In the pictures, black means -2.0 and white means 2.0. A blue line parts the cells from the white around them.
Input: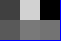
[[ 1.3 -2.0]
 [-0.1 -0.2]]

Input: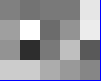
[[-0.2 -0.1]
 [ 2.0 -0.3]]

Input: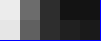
[[-0.3 -1.3]
 [-0.5 -1.3]]

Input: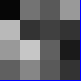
[[-0.2 -0.6]
 [-1.2 -1.0]]

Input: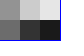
[[ 1.2  1.6]
 [-1.2 -1.6]]

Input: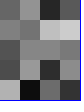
[[ 0.3 -1.4]
 [-0.2  1.0]]

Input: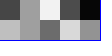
[[ 0.5  1.8]
 [ 0.5 -0.3]]

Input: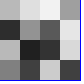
[[ 1.5  1.8]
 [ 0.3 -0.6]]
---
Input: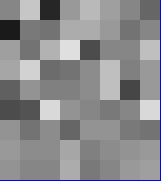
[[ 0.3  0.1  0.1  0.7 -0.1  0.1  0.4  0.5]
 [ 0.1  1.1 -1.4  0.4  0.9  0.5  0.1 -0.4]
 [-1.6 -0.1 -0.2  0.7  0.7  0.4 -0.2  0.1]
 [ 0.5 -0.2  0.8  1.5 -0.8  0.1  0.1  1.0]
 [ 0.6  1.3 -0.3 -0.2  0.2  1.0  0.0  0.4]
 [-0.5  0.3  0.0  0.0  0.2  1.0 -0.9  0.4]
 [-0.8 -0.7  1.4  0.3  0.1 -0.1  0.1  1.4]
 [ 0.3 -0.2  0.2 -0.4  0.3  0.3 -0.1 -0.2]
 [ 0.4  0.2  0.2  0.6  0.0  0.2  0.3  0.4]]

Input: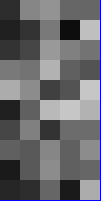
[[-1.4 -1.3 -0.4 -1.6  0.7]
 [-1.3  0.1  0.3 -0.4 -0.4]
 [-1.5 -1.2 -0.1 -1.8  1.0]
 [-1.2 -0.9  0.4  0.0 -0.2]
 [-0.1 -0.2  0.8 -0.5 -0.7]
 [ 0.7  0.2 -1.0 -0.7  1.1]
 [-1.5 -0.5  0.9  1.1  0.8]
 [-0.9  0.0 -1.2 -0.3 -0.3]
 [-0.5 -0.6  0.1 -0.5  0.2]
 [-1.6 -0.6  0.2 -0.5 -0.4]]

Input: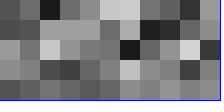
[[-0.7 -0.5 -0.2 -0.4 -0.6 -0.4  0.2  0.0  0.3  0.0  0.2]
 [-0.7 -0.3 -1.6 -0.3  0.2  1.1  1.2 -0.2 -0.5 -1.2  0.4]
 [-0.8 -0.7  0.5  0.5  0.5 -0.3  0.7 -1.5 -1.3 -0.4  0.2]
 [ 0.4 -0.2  1.1  0.3 -0.1 -0.2 -1.6 -0.4  0.3  1.3 -1.1]
 [ 0.2  0.0 -0.8 -1.0 -0.4  0.0  1.0  0.2  0.0 -1.0  0.0]]

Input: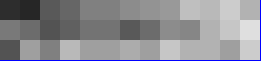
[[-0.7  0.5  0.0  0.9  0.5  0.5  0.7  0.5  1.1  0.8  0.8  0.5  1.2]
 [-1.3 -1.4 -0.6 -0.4  0.0  0.0  0.2  0.3  0.4  1.0  0.9  1.2  0.8]
 [-0.1 -0.3 -0.7 -0.5 -0.2 -0.2 -0.6 -0.3  0.2  0.1  0.8  1.1  1.5]]

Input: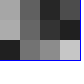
[[-1.5 -0.2  0.2  1.1]
 [ 0.6 -0.5 -1.4 -0.8]
 [ 0.7 -0.4 -1.2 -1.5]]

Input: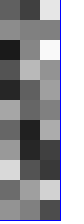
[[ 0.3  0.0 -0.8]
 [-0.5 -1.0  1.6]
 [ 0.2  0.0  0.0]
 [-1.6  0.1  1.9]
 [-0.7  0.9  0.3]
 [-1.4 -0.5  0.5]
 [ 0.6 -0.4  0.0]
 [-0.4 -1.5  0.7]
 [ 0.4 -1.4 -1.0]
 [ 1.4 -0.7 -1.1]
 [-0.3  0.5  1.3]]

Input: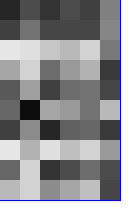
[[ 0.9  1.3  0.2  0.6  1.0 -0.9]
 [-1.4 -0.8 -1.2 -0.8 -1.0  0.0]
 [-1.0 -0.2 -0.9 -0.9 -0.9  0.1]
 [ 1.6  1.5  1.1  0.9  1.3 -0.1]
 [ 0.6  1.3 -0.3  0.4  0.8 -1.1]
 [-0.6  0.5 -1.0 -0.3 -0.2 -0.9]
 [-0.4 -1.8  0.6  0.4 -0.2  0.9]
 [-1.0  0.2 -1.4 -0.5 -0.4 -1.1]
 [ 1.6  0.8  1.5  1.0  1.3  0.4]
 [-0.4  1.3 -1.2 -0.8 -0.3 -0.8]]
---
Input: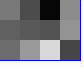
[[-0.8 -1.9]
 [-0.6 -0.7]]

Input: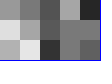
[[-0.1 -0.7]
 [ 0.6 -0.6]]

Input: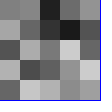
[[ 0.1 -1.5]
 [-0.4 -1.2]]

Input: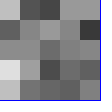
[[-0.7 -0.9]
 [ 0.1  0.4]]

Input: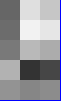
[[1.5 1.1]
 [1.8 1.6]]

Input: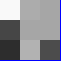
[[0.7 0.6]
 [0.6 0.6]]

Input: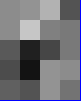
[[0.3 0.8]
 [1.1 0.0]]

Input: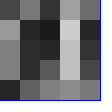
[[-0.1 -1.2]
 [-1.4 -1.6]]

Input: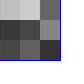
[[ 1.2 -0.4]
 [-0.9  0.1]]
